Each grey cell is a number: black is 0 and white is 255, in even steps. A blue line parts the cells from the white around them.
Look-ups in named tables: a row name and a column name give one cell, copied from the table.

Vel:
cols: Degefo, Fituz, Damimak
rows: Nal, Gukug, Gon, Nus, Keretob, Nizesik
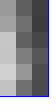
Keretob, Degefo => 209
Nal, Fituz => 95
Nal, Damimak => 63
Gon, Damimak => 71
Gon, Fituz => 97
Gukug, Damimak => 60
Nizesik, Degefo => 194
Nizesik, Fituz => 112

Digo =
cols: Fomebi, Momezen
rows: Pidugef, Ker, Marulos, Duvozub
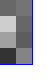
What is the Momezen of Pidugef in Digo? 116
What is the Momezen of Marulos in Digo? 93
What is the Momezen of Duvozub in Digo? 132
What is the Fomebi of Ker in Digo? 206
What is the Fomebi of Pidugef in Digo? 104
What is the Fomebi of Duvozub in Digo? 51
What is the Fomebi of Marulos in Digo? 161
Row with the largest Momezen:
Duvozub

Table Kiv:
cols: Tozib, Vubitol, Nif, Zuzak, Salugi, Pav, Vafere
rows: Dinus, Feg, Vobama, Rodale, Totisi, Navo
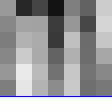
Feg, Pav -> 71
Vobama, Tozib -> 125
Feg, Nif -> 162
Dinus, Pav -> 98
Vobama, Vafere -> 198
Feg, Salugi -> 151
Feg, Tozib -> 135
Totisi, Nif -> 186
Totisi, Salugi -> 199
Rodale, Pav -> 109
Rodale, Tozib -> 135
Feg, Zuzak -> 60
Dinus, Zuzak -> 19
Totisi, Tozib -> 151
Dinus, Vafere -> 204
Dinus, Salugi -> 127
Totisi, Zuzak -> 114
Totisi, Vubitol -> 234
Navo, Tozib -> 126

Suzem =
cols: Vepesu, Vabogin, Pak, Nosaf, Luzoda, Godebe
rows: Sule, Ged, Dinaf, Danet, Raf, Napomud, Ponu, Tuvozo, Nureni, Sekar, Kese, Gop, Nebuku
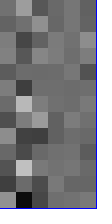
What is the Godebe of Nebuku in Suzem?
121
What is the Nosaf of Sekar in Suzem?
112
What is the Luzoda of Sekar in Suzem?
114
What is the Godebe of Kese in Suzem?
105
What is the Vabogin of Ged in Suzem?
112
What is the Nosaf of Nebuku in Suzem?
111
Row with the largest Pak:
Tuvozo

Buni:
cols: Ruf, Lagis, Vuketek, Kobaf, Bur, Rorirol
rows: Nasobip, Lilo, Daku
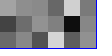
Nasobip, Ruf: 163
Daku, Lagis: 136
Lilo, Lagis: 109
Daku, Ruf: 106
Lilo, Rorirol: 135
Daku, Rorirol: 145
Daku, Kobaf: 213
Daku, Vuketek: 82
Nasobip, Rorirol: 122
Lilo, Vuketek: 146
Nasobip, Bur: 208
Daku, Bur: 93
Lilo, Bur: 14
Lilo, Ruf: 67
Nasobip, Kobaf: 103
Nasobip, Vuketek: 138
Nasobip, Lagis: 142
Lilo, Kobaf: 128

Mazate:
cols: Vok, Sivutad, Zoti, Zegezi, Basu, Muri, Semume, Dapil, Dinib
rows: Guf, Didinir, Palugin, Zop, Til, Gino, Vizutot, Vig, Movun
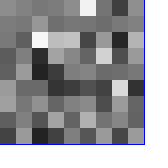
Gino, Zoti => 106
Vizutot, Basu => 129
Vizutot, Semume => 77
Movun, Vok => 67
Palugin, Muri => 70
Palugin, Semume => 153
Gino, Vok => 155
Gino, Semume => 66
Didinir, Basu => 119
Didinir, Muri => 117
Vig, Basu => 99

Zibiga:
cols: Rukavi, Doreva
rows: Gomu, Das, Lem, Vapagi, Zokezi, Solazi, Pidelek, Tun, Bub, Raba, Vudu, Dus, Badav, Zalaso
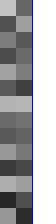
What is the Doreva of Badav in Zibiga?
79
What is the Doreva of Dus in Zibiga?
158
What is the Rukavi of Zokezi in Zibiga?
162
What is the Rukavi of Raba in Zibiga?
152
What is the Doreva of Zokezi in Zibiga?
125
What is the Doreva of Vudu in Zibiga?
72
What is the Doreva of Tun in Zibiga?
114
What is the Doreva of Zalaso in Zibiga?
44
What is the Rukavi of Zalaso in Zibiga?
151
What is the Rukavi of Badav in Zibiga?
39
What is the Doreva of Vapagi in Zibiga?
106
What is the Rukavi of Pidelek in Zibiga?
179
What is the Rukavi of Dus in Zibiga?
174
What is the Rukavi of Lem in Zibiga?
125
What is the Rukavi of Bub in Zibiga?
89
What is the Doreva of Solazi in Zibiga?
64
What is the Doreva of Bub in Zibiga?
99
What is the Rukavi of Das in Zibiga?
81

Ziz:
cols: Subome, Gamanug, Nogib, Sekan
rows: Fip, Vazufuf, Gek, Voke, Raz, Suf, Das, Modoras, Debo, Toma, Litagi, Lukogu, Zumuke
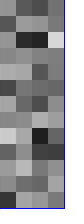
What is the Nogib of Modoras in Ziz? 174
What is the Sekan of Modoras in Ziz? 158
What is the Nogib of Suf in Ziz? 108
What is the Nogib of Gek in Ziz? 35
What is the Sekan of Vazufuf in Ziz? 121
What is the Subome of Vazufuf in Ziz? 86
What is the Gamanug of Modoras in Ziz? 140
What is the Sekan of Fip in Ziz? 114
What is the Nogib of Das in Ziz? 77
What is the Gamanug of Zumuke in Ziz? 165
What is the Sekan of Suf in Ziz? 103
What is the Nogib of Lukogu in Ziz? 103
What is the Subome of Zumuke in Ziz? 54
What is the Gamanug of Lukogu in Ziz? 110
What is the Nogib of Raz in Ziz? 86
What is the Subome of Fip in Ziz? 148
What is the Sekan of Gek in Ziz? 215
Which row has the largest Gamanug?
Litagi

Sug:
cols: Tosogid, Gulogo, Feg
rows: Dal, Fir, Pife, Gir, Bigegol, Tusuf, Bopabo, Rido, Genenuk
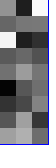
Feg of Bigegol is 117
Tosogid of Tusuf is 4
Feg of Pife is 48
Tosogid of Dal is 147
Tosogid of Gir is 90
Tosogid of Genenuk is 160
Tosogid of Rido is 86
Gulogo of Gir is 104
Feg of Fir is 120
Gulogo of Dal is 30
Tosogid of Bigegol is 113
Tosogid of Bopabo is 51
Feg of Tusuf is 111
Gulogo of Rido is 160
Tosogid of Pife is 245
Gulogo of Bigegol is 156
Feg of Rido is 54
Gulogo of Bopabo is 72
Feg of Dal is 249
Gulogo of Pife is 30

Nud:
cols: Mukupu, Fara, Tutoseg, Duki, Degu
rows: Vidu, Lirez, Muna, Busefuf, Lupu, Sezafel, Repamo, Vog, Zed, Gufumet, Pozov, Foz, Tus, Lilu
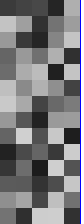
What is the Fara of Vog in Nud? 86
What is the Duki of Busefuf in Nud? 176
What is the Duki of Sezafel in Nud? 143
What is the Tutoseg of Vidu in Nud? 72
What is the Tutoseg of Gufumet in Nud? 101
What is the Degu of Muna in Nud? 196
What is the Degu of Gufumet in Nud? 204
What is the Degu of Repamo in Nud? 123
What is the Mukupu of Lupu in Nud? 108
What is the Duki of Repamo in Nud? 105
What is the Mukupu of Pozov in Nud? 54
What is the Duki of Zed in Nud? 200
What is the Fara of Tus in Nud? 165
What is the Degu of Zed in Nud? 30
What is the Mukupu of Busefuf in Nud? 101
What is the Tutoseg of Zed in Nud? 81
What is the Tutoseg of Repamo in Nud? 68
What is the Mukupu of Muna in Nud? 153

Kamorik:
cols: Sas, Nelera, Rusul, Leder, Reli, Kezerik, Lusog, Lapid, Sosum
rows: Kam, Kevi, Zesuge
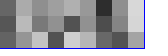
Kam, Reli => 176
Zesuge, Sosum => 164
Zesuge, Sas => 99
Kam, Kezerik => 152
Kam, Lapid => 143
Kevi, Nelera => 186
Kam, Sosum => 216
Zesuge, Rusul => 195
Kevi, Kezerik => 145
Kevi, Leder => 145
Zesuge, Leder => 82
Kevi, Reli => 82
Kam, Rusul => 143
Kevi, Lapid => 133
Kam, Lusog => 45

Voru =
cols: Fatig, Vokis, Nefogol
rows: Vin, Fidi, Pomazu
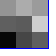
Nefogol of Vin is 155
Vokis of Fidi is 91
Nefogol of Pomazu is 95
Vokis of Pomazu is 70
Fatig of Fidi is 95
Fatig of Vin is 148

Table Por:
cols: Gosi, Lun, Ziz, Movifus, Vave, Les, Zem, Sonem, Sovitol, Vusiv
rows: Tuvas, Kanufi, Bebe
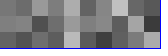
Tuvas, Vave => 173
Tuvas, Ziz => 153
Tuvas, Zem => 134
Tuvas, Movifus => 125
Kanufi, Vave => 154
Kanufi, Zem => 136
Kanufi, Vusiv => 59
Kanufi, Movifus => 110
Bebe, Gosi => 99
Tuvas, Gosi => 119

